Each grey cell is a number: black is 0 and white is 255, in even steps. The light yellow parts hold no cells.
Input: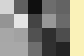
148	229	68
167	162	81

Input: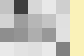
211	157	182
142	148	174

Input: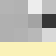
176	175	163
176	178	184

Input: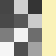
73	88	203
125	242	109

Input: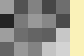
36	122	153
158	110	100

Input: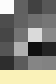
77	98	111
70	116	218

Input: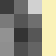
122	85	111
146	51	86
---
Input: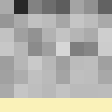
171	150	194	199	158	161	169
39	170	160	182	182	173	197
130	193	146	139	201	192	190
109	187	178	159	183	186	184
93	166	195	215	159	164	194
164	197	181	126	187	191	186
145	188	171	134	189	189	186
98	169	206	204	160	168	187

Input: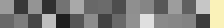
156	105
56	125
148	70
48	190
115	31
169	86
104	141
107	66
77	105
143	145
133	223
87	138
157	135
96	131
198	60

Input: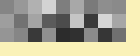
133	158	149
152	114	134
177	164	57
211	91	144
126	76	44
168	197	48
122	58	139
142	214	54
138	166	112

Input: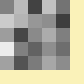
129	203	157	236	161
186	180	70	128	83
66	151	138	98	123
193	142	172	142	167
115	62	127	110	140

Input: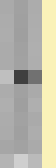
170	172	173	171	171	191	172	175	172	171	166	180
161	160	159	161	162	63	161	159	162	160	162	207
172	173	174	175	174	113	170	175	170	173	170	186

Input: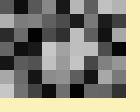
88	176	43	101	21	168	198
14	124	108	15	91	107	114
88	129	2	25	82	21	66
136	96	75	199	192	140	13
24	76	48	162	154	145	111
182	27	190	190	196	94	4
95	121	95	189	71	20	103
193	28	18	77	129	168	101
179	63	167	7	150	121	51

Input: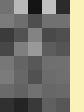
113	123	59	71	119	123	106	48
184	110	82	127	100	103	98	36
20	78	131	153	88	81	113	57
192	113	73	93	111	108	103	96
43	113	79	85	112	111	105	87

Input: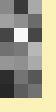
136	160	69	113	150	45	39
57	143	248	121	144	116	93
169	107	70	183	170	87	114

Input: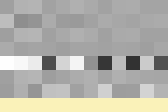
160	189	159	171	254	160	157
178	142	179	161	248	178	175
180	148	181	164	235	181	149
162	171	161	163	77	158	192
169	156	169	159	212	164	194
176	154	176	164	244	172	161
170	162	171	164	145	176	175
162	171	161	162	54	164	208
171	167	170	165	188	176	157
172	164	171	164	50	170	158
164	169	162	159	203	167	211
164	171	162	167	81	166	179
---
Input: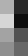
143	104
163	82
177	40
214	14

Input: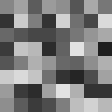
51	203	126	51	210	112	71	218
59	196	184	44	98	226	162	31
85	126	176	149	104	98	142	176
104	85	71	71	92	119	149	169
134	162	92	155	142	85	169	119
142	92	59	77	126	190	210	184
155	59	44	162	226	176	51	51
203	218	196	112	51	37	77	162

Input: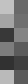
49	63
56	132
125	91
164	111
186	91
194	105

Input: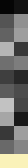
5	18
56	158
63	40
84	145
92	76
98	158
105	133
111	125
166	25
181	56
194	70

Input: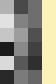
27	137	65
41	123	102
178	73	110
198	157	80
218	88	47
225	130	110

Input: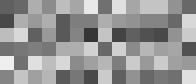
73	174	153	174	89	126	126	174	153	146	132	132	104	216
96	104	174	139	189	166	232	112	224	166	196	196	146	104
112	119	126	119	174	174	209	104	209	139	182	160	166	81
132	196	160	182	89	119	73	203	96	146	104	119	112	224
189	216	96	153	89	132	53	196	67	96	81	73	146	203
239	112	224	189	216	139	160	182	126	203	153	203	160	153

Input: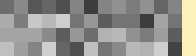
109	138	86	101	79	132	60	132	145	124	145	101	132
164	164	164	138	93	151	109	178	184	145	124	158	93
172	124	199	184	206	116	151	93	116	116	60	164	116
191	158	132	206	101	79	191	116	138	184	178	206	66
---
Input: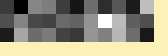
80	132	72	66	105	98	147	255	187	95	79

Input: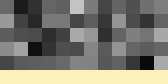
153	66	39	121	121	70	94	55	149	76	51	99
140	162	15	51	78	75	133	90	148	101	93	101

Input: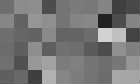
134	99	150	143	117	132	136	35	77	131
108	95	142	95	113	110	91	77	143	127
95	104	63	177	133	125	116	109	167	165

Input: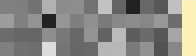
156	128	147	35	150	127	143	122	136	140	135	151	109
128	113	110	220	117	103	106	182	183	123	146	82	135

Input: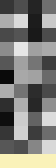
173	218	28	201
140	230	160	170
10	168	162	106
46	174	39	143
54	209	60	109

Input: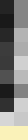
25	133
60	172
81	186
48	208

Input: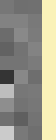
130	130	121
98	115	131
52	136	110
142	115	119
203	121	111

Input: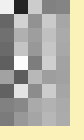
102	210	146	202	166
106	196	152	198	168
162	92	184	158	161
129	136	170	178	170
